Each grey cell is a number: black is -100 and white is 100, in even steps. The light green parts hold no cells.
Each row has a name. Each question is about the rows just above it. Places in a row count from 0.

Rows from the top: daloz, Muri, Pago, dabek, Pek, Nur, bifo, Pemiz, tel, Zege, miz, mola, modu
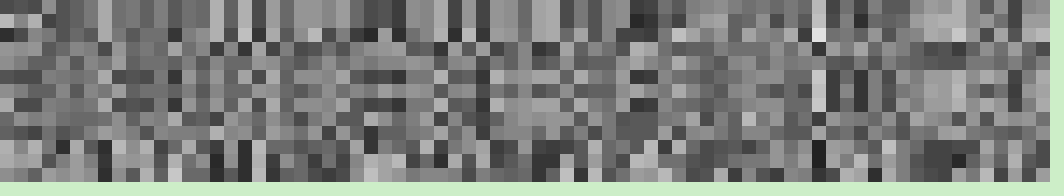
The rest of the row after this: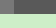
[ 22 -41   5  11  -6 -24   5   5 -18 -30 -30  28 -24 -12 -41   5 -12 -35
  -6 -12  22  28  -6 -12 -24 -30 -12  11]
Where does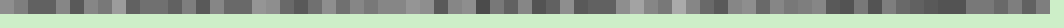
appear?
Pek
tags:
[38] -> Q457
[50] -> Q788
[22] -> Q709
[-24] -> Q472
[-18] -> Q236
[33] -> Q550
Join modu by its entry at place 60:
Q457
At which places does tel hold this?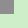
1 8 19 23 27 38 63 66 72
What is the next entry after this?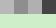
[-18]

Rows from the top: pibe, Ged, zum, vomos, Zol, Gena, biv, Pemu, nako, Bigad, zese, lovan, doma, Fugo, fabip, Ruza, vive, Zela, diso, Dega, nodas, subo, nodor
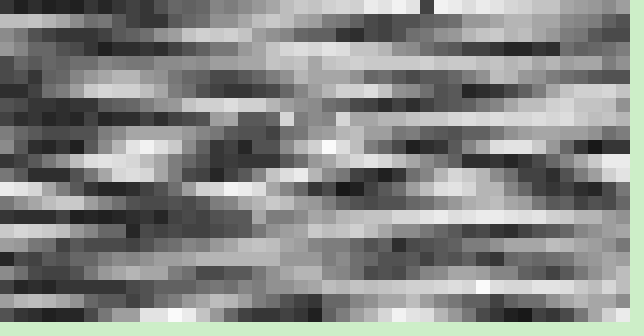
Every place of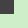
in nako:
0 6 10 12
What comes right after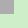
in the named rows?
[42]
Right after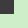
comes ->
[-58]
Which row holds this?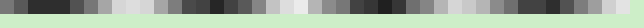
doma
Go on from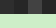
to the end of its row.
[-64 -64 -48 -64 -48 -42 -36  24  30 -30 -30 -19  68  -2   9   4  68  30
  30  42  42  53  58  58  68  73  68  73  68  68  73  68  73  58  48  53
  42]
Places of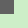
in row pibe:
13
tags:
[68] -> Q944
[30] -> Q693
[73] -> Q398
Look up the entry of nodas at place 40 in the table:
Q398

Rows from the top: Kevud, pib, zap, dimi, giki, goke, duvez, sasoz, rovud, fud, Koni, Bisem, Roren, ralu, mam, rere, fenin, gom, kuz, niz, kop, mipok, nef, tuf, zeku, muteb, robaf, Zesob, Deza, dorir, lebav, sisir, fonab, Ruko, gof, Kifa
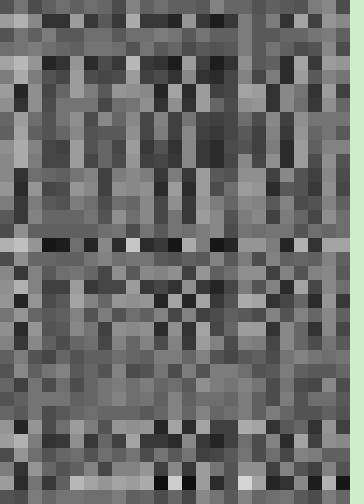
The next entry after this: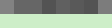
[7]
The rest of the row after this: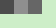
[-20 -25 -25  -9   2 -14  -9  -9 -30 -35 -25 -30   2 -30  -3 -40   2 -25
 -20 -25   2 -25]
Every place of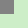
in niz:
2 11 20 22

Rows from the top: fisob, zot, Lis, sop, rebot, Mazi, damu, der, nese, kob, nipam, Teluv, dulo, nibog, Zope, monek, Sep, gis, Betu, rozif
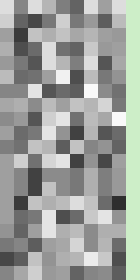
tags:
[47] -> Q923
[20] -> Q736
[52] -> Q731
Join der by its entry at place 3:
Q923
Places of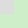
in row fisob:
0 2 6 8
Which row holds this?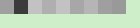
Lis
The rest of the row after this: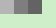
[73 25 73]
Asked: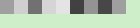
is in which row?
Teluv

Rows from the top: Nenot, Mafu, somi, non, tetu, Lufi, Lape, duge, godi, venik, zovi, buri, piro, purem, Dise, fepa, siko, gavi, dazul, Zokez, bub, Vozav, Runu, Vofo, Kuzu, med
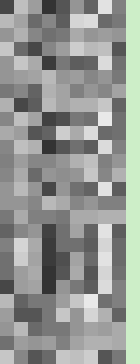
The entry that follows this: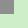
[17]
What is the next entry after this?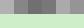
[23]

